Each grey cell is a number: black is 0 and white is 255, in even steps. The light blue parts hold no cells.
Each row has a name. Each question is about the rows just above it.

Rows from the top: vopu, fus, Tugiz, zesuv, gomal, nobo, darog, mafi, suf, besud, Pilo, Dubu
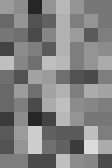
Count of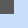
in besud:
3
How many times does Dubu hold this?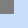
2
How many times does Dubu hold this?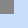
1
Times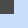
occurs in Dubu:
3
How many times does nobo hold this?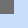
2
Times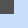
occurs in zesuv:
0
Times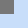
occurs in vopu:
2

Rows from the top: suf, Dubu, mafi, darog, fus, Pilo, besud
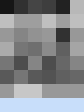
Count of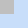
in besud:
0
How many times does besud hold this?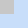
2
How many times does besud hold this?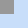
4
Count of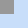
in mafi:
3
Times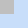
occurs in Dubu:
3

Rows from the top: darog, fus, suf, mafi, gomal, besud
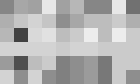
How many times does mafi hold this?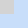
6
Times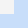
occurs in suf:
0
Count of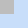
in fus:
2
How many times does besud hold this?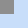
4
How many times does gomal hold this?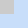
3
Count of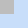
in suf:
2
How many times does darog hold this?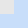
2

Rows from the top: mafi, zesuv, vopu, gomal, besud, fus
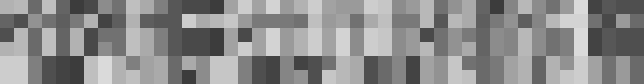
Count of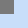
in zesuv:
7
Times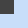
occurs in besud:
4
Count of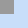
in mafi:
5
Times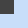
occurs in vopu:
1
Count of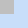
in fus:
3
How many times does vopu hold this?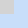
2

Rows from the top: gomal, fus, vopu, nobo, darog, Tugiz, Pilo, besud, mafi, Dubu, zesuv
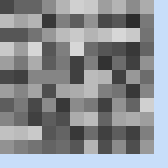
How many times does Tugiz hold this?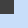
3
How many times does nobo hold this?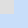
0
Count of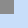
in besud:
2

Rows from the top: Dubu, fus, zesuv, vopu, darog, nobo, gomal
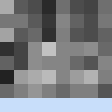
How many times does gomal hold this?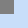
4
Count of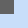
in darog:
1
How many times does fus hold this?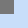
3
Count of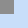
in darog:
1

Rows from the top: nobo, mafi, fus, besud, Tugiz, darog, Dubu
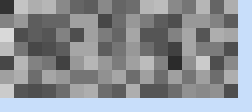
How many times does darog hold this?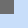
4
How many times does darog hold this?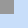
1
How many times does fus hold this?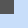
4

